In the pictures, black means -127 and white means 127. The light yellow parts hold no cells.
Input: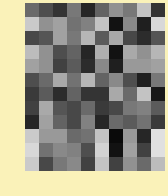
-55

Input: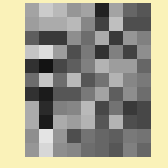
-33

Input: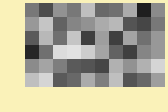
-37

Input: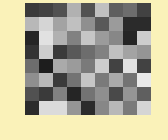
-90

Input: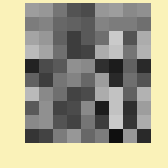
36
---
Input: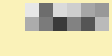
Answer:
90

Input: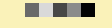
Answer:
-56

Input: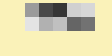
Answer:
-73

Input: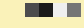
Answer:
111

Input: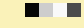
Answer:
121

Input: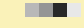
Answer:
-87
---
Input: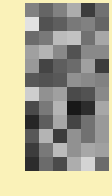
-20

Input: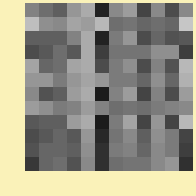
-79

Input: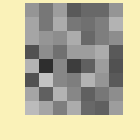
29

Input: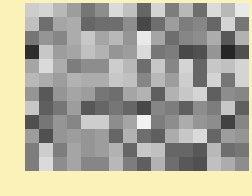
13

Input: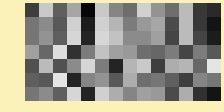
-107

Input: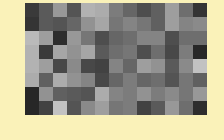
-82

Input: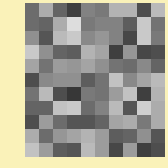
-49

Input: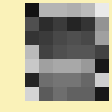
-103

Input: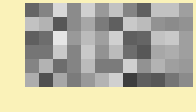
11
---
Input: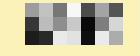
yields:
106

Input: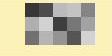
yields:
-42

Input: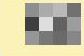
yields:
-21

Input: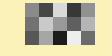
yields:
110

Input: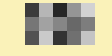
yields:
-15

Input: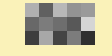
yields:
-3

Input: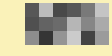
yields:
-60

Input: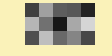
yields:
5

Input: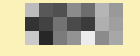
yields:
11

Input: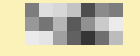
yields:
-16
